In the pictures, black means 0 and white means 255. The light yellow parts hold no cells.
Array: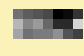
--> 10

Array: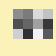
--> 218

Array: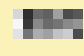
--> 76

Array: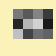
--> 131

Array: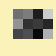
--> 29

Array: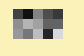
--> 78

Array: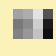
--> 226

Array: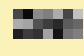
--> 71

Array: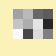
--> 104

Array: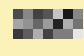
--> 24
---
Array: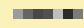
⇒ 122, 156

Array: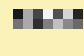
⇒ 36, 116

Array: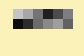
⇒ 126, 13

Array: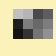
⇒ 94, 19

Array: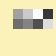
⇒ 55, 110

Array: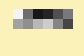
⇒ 121, 162

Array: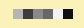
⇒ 17, 181
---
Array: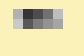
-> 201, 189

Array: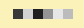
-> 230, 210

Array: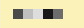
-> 221, 191

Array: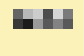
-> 213, 204

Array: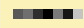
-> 196, 122

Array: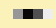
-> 238, 151

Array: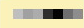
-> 191, 172

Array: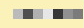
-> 230, 187

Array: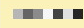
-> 246, 224
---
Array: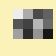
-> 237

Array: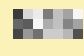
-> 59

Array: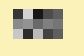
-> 54

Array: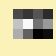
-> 74

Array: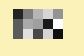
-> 36

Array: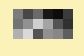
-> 124
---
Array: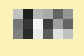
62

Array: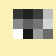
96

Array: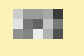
100

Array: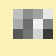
109

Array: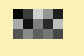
127

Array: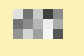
181

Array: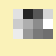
174

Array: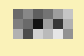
158

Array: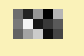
24
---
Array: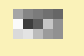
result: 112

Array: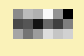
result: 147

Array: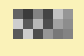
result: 194

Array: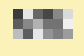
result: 136

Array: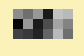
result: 194

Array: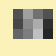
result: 113

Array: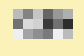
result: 152
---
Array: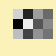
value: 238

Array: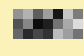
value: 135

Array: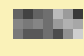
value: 121

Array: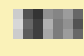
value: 103

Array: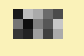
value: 14

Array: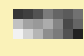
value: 162

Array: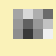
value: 97
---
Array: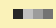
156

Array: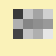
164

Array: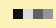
96

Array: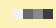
137

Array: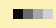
167

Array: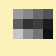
105
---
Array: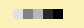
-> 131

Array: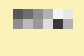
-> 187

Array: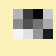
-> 225

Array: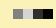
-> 212

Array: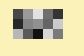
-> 90

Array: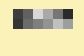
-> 107

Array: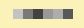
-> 121
